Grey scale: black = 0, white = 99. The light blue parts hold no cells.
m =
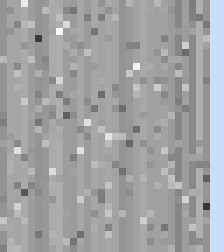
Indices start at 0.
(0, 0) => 57
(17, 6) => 59
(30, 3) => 66
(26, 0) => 57
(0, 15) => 65
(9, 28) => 68
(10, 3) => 66
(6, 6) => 59
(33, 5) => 46
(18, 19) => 42
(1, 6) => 72
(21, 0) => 57
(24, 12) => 60
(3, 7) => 65
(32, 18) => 59
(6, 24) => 60
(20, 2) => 53
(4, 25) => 59
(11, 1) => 64
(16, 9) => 37
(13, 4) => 61
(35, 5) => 57
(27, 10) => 60
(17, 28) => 68
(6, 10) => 60
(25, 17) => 57
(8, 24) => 64
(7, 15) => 65
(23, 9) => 61
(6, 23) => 63
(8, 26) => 61
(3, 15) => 65
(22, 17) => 57
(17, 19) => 63
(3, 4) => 74
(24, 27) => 53
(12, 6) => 59
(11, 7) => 52
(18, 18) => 58
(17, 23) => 67

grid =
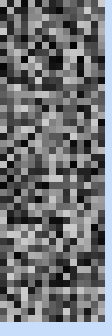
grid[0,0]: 69
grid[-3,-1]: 62
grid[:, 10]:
[39, 33, 29, 16, 9, 42, 2, 77, 73, 44, 56, 68, 41, 63, 39, 35, 39, 23, 61, 79, 5, 15, 44, 2, 44, 75, 43, 73, 62, 47, 66, 59, 79, 77, 12, 58, 55, 74, 14, 14, 24, 47, 10, 29, 27, 21]
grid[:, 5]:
[9, 58, 53, 72, 20, 49, 6, 25, 47, 76, 18, 79, 34, 73, 11, 41, 32, 46, 18, 61, 71, 63, 27, 23, 15, 42, 9, 62, 4, 53, 65, 9, 77, 27, 52, 25, 66, 45, 28, 35, 8, 40, 44, 71, 71, 75]
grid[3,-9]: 31
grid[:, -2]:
[32, 36, 59, 16, 26, 15, 27, 29, 17, 50, 46, 26, 32, 56, 36, 74, 52, 78, 68, 31, 59, 63, 15, 57, 4, 52, 37, 26, 65, 57, 67, 58, 3, 25, 18, 27, 20, 45, 25, 19, 25, 62, 60, 36, 45, 72]
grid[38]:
[37, 39, 62, 56, 79, 28, 22, 58, 41, 3, 14, 68, 67, 25, 65]
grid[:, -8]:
[14, 12, 45, 35, 74, 27, 3, 56, 5, 7, 36, 25, 14, 57, 45, 59, 73, 50, 55, 34, 49, 30, 74, 67, 66, 78, 35, 60, 76, 65, 29, 5, 26, 62, 20, 51, 42, 36, 58, 24, 8, 49, 17, 36, 36, 22]
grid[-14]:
[54, 35, 58, 72, 43, 77, 40, 26, 15, 79, 79, 51, 70, 3, 41]
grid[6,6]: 64
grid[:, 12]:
[50, 79, 35, 72, 68, 11, 29, 39, 73, 65, 64, 14, 27, 33, 54, 14, 13, 38, 47, 52, 4, 14, 62, 32, 13, 14, 71, 16, 44, 15, 56, 74, 70, 72, 64, 65, 17, 6, 67, 35, 39, 60, 35, 59, 8, 25]
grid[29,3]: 35
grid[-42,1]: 15
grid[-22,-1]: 27
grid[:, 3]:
[4, 12, 20, 27, 29, 5, 28, 56, 4, 68, 14, 11, 41, 58, 31, 79, 32, 21, 78, 56, 4, 69, 57, 49, 64, 18, 31, 57, 34, 35, 16, 6, 72, 42, 78, 62, 24, 15, 56, 27, 11, 79, 78, 66, 46, 56]
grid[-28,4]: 73
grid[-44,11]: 41
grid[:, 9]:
[49, 30, 38, 5, 48, 57, 47, 73, 56, 71, 47, 75, 42, 27, 59, 34, 38, 29, 64, 13, 58, 39, 67, 58, 19, 35, 36, 18, 21, 42, 78, 19, 79, 60, 37, 14, 43, 18, 3, 66, 9, 75, 45, 15, 79, 51]
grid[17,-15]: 53
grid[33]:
[61, 78, 77, 42, 78, 27, 23, 62, 6, 60, 77, 35, 72, 25, 8]
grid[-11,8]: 70
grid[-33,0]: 37
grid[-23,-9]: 47

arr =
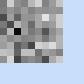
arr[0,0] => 47
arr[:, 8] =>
[76, 57, 80, 80, 64, 70, 69, 50, 78]
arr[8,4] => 54
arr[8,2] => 26
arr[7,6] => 62
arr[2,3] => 58
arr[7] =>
[75, 72, 39, 74, 74, 44, 62, 58, 50]
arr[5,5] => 59
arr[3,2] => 71
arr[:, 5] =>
[82, 57, 65, 65, 53, 59, 82, 44, 49]
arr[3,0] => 47
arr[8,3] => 49
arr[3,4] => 42
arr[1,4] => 51
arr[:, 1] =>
[80, 58, 62, 29, 72, 53, 68, 72, 82]
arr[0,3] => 51
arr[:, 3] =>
[51, 60, 58, 59, 61, 51, 46, 74, 49]
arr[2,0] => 29

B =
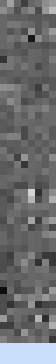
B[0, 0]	45
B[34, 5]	39
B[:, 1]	[63, 46, 37, 46, 33, 46, 41, 37, 46, 46, 37, 37, 54, 41, 54, 37, 33, 37, 33, 50, 37, 33, 46, 33, 37, 41, 37, 33, 28, 37, 41, 46, 33, 33, 37, 33, 24, 28, 37, 37, 37, 41, 33, 20, 46, 33, 24, 41, 41]
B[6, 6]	32
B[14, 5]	39
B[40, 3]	41
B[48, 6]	45
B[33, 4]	40
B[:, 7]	[60, 73, 35, 35, 60, 48, 35, 41, 48, 41, 41, 35, 35, 41, 35, 41, 41, 41, 35, 35, 41, 35, 54, 41, 41, 41, 41, 54, 67, 41, 41, 60, 29, 54, 41, 41, 22, 22, 35, 41, 35, 60, 48, 29, 41, 54, 67, 35, 22]
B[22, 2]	26
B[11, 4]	34
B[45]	[60, 33, 42, 37, 27, 70, 18, 54]
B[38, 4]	40
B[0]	[45, 63, 39, 25, 40, 44, 55, 60]
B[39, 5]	39
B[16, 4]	46
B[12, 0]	55
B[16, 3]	37
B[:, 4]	[40, 52, 34, 40, 58, 9, 34, 40, 40, 40, 40, 34, 34, 40, 34, 46, 46, 40, 40, 40, 34, 40, 40, 40, 40, 40, 40, 82, 70, 46, 40, 64, 27, 40, 40, 40, 52, 40, 40, 40, 40, 34, 52, 58, 40, 27, 34, 40, 46]
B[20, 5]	39
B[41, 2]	29
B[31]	[30, 46, 36, 33, 64, 24, 50, 60]
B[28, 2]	39
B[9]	[45, 46, 39, 46, 40, 29, 36, 41]
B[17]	[35, 37, 42, 41, 40, 39, 41, 41]
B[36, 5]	34
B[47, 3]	58
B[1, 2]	32

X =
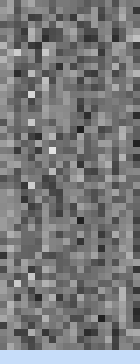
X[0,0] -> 50
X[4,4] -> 70
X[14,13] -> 39
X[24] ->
[59, 53, 31, 46, 42, 46, 42, 72, 33, 44, 53, 61, 28, 26, 44, 50, 26, 47, 52, 53]
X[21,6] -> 48
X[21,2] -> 22
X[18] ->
[59, 43, 39, 41, 36, 43, 55, 53, 44, 56, 36, 12, 54, 56, 27, 33, 43, 67, 54, 37]
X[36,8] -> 36
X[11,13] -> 44
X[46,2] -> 59
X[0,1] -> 63
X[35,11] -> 45
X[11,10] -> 51
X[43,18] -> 47
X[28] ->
[55, 53, 50, 20, 39, 58, 38, 45, 28, 48, 58, 46, 43, 31, 49, 52, 35, 37, 54, 42]
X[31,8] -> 47
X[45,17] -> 65
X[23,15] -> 68
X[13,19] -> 46
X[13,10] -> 46
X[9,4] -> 38
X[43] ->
[43, 70, 53, 58, 44, 38, 59, 52, 41, 36, 29, 50, 42, 44, 49, 65, 54, 63, 47, 31]
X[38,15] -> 50
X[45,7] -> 47
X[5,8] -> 33
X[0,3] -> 57
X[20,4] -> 41
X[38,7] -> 57
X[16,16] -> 42
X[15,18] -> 61
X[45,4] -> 38
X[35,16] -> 42
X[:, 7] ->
[38, 35, 54, 36, 29, 30, 60, 57, 53, 41, 37, 29, 42, 41, 45, 54, 52, 36, 53, 70, 40, 88, 44, 38, 72, 30, 25, 28, 45, 41, 38, 45, 60, 47, 51, 51, 29, 50, 57, 37, 62, 42, 68, 52, 44, 47, 46, 37, 26, 58]
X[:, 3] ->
[57, 48, 55, 36, 22, 30, 49, 52, 41, 34, 31, 38, 43, 32, 52, 47, 48, 48, 41, 59, 37, 50, 46, 48, 46, 58, 21, 35, 20, 57, 41, 31, 42, 42, 41, 39, 39, 63, 59, 36, 38, 46, 56, 58, 49, 34, 44, 25, 31, 43]
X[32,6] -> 58
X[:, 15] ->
[51, 46, 40, 53, 52, 57, 40, 46, 48, 46, 55, 59, 50, 50, 46, 46, 50, 56, 33, 49, 61, 51, 56, 68, 50, 65, 50, 53, 52, 47, 52, 51, 43, 37, 44, 48, 47, 48, 50, 53, 39, 50, 47, 65, 54, 39, 55, 52, 65, 49]
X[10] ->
[52, 52, 17, 31, 73, 48, 30, 37, 47, 56, 63, 52, 26, 23, 46, 55, 28, 40, 60, 70]
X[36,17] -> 49
